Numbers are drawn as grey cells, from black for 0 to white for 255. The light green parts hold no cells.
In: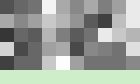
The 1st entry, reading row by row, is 82
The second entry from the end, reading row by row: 114
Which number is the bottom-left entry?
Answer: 64
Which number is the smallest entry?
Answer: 54
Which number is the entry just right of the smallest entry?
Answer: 103
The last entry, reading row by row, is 136
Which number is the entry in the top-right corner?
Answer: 234
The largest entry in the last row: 253
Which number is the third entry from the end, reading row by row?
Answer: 114
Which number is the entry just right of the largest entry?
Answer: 160
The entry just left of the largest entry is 200
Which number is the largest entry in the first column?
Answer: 211
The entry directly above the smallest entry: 169

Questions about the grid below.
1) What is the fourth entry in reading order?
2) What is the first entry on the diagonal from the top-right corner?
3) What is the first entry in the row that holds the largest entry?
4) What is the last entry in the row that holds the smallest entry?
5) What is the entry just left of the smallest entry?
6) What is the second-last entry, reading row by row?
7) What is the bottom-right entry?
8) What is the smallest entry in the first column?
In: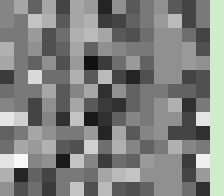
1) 166
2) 121
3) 228
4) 144
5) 154
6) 110
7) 48
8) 59
